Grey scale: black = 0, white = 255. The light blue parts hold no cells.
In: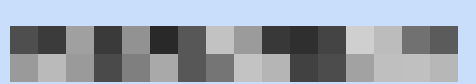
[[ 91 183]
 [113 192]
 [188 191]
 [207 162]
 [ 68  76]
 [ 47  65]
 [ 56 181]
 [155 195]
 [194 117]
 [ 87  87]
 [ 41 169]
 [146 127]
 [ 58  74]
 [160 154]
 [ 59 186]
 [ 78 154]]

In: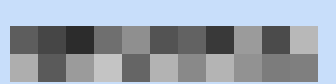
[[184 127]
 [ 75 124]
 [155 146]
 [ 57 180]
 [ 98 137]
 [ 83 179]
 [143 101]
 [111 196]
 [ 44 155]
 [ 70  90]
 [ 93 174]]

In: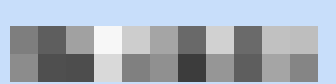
[[190 133]
 [193 165]
 [106  94]
 [209 150]
 [105  60]
 [165 144]
 [205 128]
 [247 217]
 [161  77]
 [ 94  79]
 [126 140]]

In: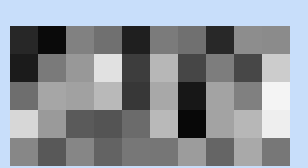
[[139 204 244 238 119]
 [141  71 128 183 169]
 [ 40 125 163 163 101]
 [112  70  23   8 156]
 [123 183 168 185 118]
 [ 31  61  55 107 119]
 [112 225 185  84  99]
 [129 152 161  90 134]
 [ 10 122 166 154  88]
 [ 39  27 110 215 135]]

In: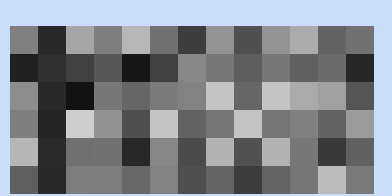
[[113  39  85 155  97 121]
 [ 99 107 160  99  57 188]
 [172  97 170 128 119 118]
 [147 119 197 118 178 101]
 [ 80  94 102 196  81  61]
 [147 119 197 118 178 101]
 [ 62 135 129  99  75  79]
 [113  65 123 196 134 129]
 [183  22 102  80  40 103]
 [126  87 119 146 114 124]
 [165  64  18 206 112 125]
 [ 40  48  41  36  42  41]
 [128  32 141 126 182  95]]

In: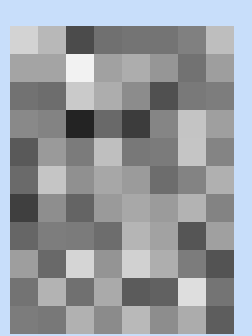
[[190 158 125 159 132 176 131 160  83 116  93]
 [128 114 121 196 197 131 179  85 124 222 172]
 [116 150  80 133 123 109 155 162 174  97 141]
 [116 173 140  60 120 155 168 181 209  91 185]
 [112 161 173 105 191 167 154 109 148 170 139]
 [ 75 242 202  35 123 144 100 123 213 112 177]
 [184 164 109 131 154 197 142 125 105 179 120]
 [211 164 114 137  89 106  63 102 158 115 124]]

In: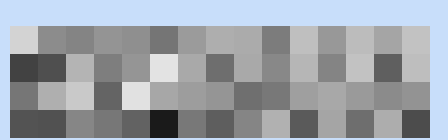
[[194 190 147  76]
 [165  95 139 173]
 [188 194 154 110]
 [152 132 168 165]
 [191 182 159  90]
 [124 136 120 177]
 [171 169 111 133]
 [174 110 149  94]
 [155 169 157 120]
 [117 227 167  26]
 [143 149 225  98]
 [148 126 100 119]
 [132 180 201 134]
 [140  79 175  81]
 [211  66 118  83]]

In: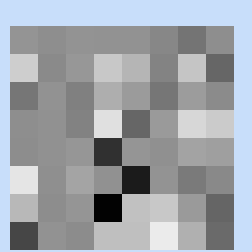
[[142 102 139 203 159 137 101 106]
 [116 197 156 215 163 122 154 176]
 [135 131 118 154 144 147 200 235]
 [146 181 155 102 149  27 193 191]
 [146 200 174 224  48 145   2 191]
 [147 151 128 130 150 164 149 140]
 [142 138 146 145 145 143 141 146]
 [148 206 118 142 141 229 184  70]]
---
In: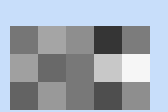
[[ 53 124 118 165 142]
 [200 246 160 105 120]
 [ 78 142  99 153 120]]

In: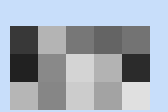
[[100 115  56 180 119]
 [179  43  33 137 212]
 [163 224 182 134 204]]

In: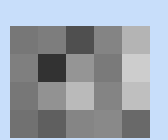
[[132 180 119 125  79]
 [122 205 127  50 149]
 [132 191 119 146 186]
 [137 105 113  95 133]]

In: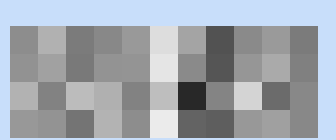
[[154 123 141 177 123 136 153 221 164  82 138]
 [170 128 146 161 121 147 148 229 138  85 150]
 [107 136 178 130 188 176 130 190  40 132 212]
 [160 136 152 147 116 179 141 235  99  94 152]]

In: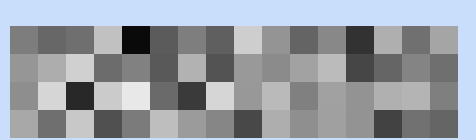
[[112 165 125 103 111 193  10  91 126  95 206 148 100 136  50 175]
 [132 111 150 173 208 108 129  89 178  83 153 139 162 187  70 101]
 [180 127 142 214  40 203 232 106  58 214 152 186 128 161 147 176]
 [113 101 168 111 200  80 123 190 155 134  72 174 143 160 147  66]]

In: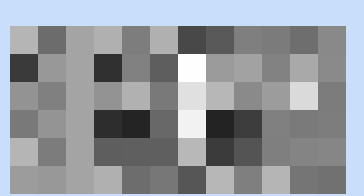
[[110 137 181 108 164 176 125 176  72  89 127 123]
 [169 138  58 152 164  48 129  94 254 155 162 130]
 [218 124 147 128 164 147 177 121 224 183 138 156]
 [122 125 121 148 164  45  36 104 242  35  61 128]
 [132 134 181 124 164  94  95  95 184  59  84 127]
 [117 113 156 152 164 176 109 119  86 183 127 181]]

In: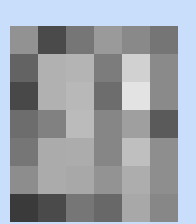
[[137 117 146  74 118 154]
 [209 138  99 177 180 124]
 [227 138  72 177 184 109]
 [159  90 109 129 187 134]
 [191 142 118 171 172 134]
 [173 142 141 171 168 147]
 [168 135  58  74 118 104]]
